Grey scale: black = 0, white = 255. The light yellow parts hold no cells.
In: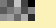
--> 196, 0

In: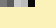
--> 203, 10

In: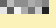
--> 242, 32

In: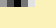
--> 226, 6

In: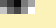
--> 255, 10

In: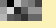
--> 219, 3
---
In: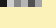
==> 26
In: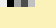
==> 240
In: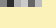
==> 134
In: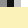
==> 144
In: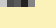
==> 202
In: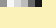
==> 148
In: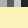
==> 176
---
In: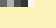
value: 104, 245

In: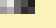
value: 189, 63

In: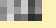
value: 158, 58

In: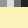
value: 150, 35

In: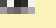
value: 74, 174

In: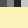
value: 81, 200

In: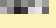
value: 129, 102

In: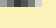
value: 158, 213

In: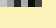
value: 197, 72
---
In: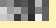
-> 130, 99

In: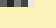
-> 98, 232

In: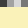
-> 60, 119

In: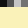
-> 15, 114

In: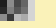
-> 29, 212

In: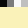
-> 7, 191

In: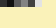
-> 49, 227

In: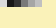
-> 218, 192

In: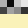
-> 176, 50

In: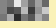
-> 132, 132
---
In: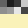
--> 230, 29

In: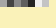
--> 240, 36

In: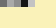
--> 195, 20

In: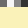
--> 246, 51

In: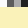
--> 250, 32

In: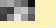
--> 228, 16

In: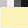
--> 242, 24
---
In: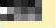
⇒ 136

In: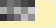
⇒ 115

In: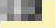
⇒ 159

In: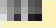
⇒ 51

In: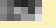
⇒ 110

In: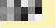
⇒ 94

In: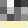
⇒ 112
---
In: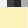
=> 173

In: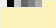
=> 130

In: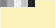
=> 173

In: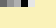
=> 150

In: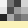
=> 78

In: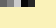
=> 100

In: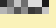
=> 56

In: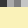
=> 170

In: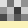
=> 87
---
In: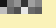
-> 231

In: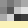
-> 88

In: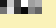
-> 8

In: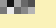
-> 105

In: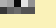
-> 108

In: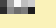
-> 109

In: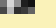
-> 47

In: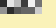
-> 101
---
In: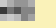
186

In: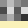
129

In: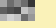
181

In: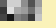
69

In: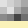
139

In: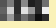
84

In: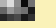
37

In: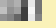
145
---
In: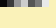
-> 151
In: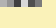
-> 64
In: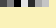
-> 0
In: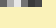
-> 231
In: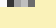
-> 163
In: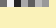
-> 37
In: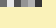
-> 81
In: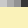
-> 147
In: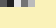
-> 230
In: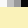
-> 154
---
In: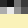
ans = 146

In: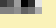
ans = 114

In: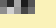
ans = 70

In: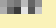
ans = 85

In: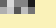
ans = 190

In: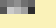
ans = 159
